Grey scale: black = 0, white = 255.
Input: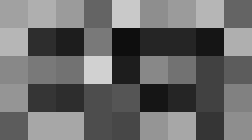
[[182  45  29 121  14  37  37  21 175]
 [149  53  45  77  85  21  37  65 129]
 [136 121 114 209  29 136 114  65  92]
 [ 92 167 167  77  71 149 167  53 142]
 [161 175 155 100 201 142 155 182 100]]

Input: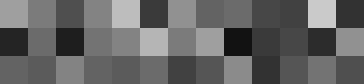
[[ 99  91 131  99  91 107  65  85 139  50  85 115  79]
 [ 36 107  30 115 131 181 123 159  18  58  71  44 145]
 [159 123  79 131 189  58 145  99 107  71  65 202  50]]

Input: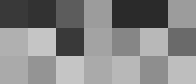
[[ 57  50  92 156  42  42 156]
 [170 148 197 170 184 142 190]
 [176 197  57 163 134 184 106]]

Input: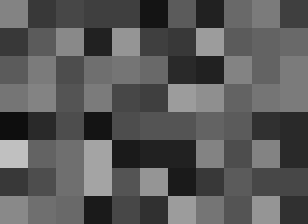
[[ 14  41  77  20  77  84  84  99  91  48  41]
 [131  56  71  63  63  20  91  33 105 123  63]
 [ 56  77 111 164  84 149  26  56  91  71  71]
 [ 56  91 137  33 149  63  56 156  91  99 105]
 [192  99 111 164  26  33  33 131  77 131  41]
 [137 111 105  26  71  48 156 117  84 149  48]
 [ 91 123  77 111 117 105  41  33 131  99 123]
 [117 131  84 123  71  63 156 143  99 117 123]]

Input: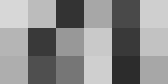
[[181  57 152 201  57 194]
 [174  79 118 207  44 167]
 [215 188  51 167  73 207]]

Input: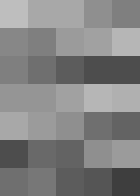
[[ 77 105  99 143 155]
 [127 111  92  77  77]
 [111 119  92  85  62]
 [135 127 155 161 182]
 [149 149 161 182 176]
 [168 155 143 111  99]
 [190 168 168 143 127]]
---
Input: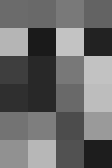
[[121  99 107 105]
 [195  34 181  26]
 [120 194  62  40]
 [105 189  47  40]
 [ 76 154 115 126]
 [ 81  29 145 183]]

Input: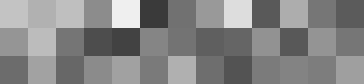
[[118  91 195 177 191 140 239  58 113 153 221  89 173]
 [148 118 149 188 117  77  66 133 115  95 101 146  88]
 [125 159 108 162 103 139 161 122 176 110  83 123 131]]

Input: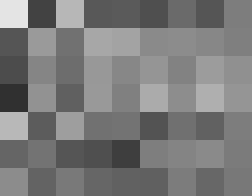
[[ 85 125 228  66 183  88  90  79 106]
 [135 127  85 154 113 167 163 138 140]
 [156 144  76 133 109 152 135 149 130]
 [175 149  48 146  96 153 128 171 141]
 [ 97 125 184  92 158 113 115  83 112]
 [138 123 101 115  85  79  62 126 132]
 [103 120 140  99 121 102  97  96 124]]

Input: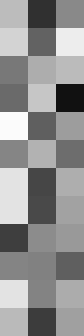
[[ 48 137 188]
 [ 98 237 211]
 [173 187 120]
 [198  17 106]
 [ 95 157 251]
 [178 109 133]
 [ 70 174 227]
 [ 73 162 227]
 [140 153  62]
 [129  95 132]
 [131 172 227]
 [ 60 160 186]]

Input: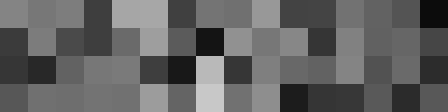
[[ 84  12 132 119 125  62 166 167  64 116 112 152  67  68 114  98]
 [102  70  59 124  74  62 106 158  91  20 145 119 135  53 129  97]
 [106  44  54  40  98 119 122  62  24 185  54 127 104  98 132  82]
 [ 43  88  87 112 110 115 113 156 100 200 113 142  28  53  55  89]]

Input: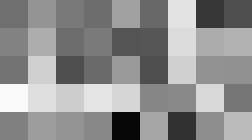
[[ 55  78 111 148 121 109 161 104 227]
 [171 177 130 173 109 122  84  86 219]
 [146 145 114 207  78 106 154  78 208]
 [216 118 249 222 205 228 214 134 137]
 [141 187 128 157 148 136   7 166  49]]

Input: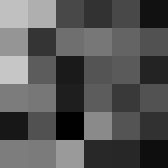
[[ 72  17 192 175  72  50]
 [100  81 149  52 111 119]
 [ 90  35 198  92  26  84]
 [ 57  82 124 119  30  92]
 [ 84  49  23  81   1 138]
 [ 39  14 125 123 154  40]]
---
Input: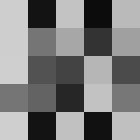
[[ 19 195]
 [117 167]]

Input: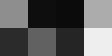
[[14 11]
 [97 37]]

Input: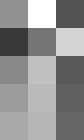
[[255  83]
 [117 212]]

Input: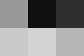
[[ 15  46]
 [210 183]]

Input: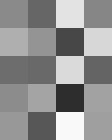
[[102 227]
 [148  71]]

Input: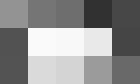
[[117 110]
 [250 248]]

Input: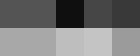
[[ 84  15]
 [168 190]]

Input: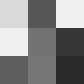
[[ 87 240]
 [114  54]]

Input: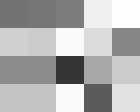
[[118 124]
 [203 250]]
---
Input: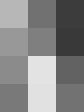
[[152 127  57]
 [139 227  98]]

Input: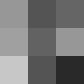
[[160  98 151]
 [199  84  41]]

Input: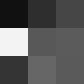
[[243  88  91]
 [ 52 102  90]]

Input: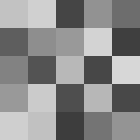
[[ 94 142 153]
 [130  83 184]]

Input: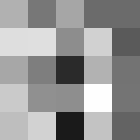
[[222 223 141]
 [167 126  42]]

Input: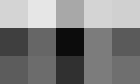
[[ 63 102  12]
 [ 92 108  48]]
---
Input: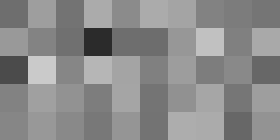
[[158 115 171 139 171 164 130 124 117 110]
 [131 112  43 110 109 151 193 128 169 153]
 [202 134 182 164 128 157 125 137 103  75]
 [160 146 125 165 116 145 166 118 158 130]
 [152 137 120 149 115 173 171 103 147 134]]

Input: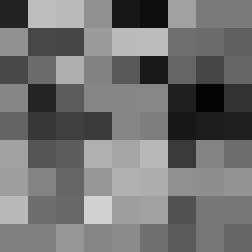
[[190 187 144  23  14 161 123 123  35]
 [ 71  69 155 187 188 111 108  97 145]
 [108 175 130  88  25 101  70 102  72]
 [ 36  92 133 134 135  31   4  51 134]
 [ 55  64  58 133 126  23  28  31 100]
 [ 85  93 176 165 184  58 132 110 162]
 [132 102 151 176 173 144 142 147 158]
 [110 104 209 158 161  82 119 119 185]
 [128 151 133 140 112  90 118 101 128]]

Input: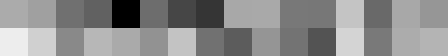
[[160 112  97   0 109  70  53 168 169 120 119 196 105 168 150 171]
 [208 137 183 170 146 195 113  92 149 115  83 212 121 172 180 237]]

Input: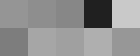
[[142 135  32 201 149]
 [166 160 175 151 125]]

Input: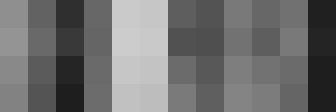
[[ 98  47 103 202 198  94  83 121 103 113  32 143]
 [105  57 101 204 201  81  79 114  94 121  36 148]
 [ 91  37 106 198 195 107  88 126 114 107  30 137]
 [ 84  30 108 193 189 122  95 132 124 101  30 130]]

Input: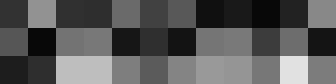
[[146  48  46 106  65  88  16  25   8  34 136  50]
 [  8 115 120  22  47  19 117 121  60 109  20  86]
 [ 46 190 190 126  91 132 153 149 119 225 124  29]]
